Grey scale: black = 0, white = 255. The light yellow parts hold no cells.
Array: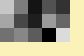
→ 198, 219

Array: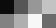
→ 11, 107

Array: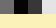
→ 109, 228

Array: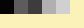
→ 4, 208

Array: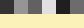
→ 51, 108

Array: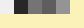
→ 239, 148
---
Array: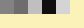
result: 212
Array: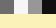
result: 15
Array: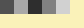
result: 209
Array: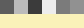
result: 145
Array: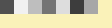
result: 167
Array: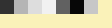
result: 199
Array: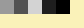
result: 0
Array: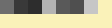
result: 198
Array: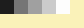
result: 253
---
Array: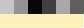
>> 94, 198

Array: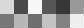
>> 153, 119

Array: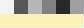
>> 160, 243

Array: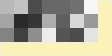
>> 246, 131

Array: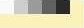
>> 43, 248

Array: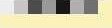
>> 112, 237
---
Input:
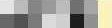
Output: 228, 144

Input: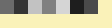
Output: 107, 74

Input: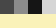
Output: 71, 213

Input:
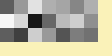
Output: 94, 113

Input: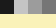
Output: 26, 118

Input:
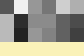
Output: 86, 64

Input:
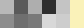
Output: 184, 205

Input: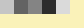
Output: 197, 218
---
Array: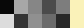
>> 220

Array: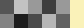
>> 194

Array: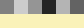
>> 204

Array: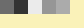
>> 235

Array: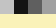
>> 195

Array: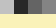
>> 193
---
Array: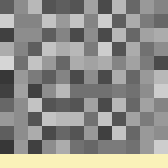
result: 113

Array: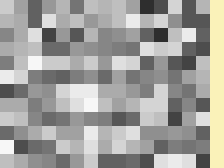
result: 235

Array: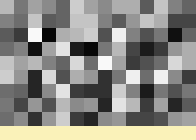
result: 81

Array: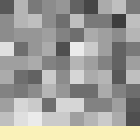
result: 202

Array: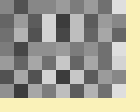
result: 179

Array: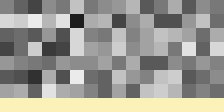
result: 109

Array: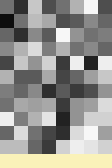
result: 238
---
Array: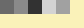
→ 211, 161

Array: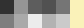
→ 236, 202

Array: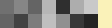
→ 201, 191

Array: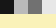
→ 231, 186

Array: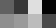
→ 223, 188

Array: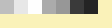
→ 254, 231

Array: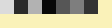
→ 219, 178
